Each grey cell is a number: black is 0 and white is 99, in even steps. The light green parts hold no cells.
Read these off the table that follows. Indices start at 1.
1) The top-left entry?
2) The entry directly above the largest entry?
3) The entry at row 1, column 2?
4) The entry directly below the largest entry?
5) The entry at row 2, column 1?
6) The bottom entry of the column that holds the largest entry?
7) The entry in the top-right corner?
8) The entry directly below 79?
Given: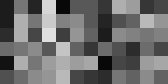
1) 11
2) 79
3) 46
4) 34
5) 11
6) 58
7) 27
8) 87

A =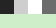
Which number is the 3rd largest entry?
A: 42
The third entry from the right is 80
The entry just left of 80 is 14
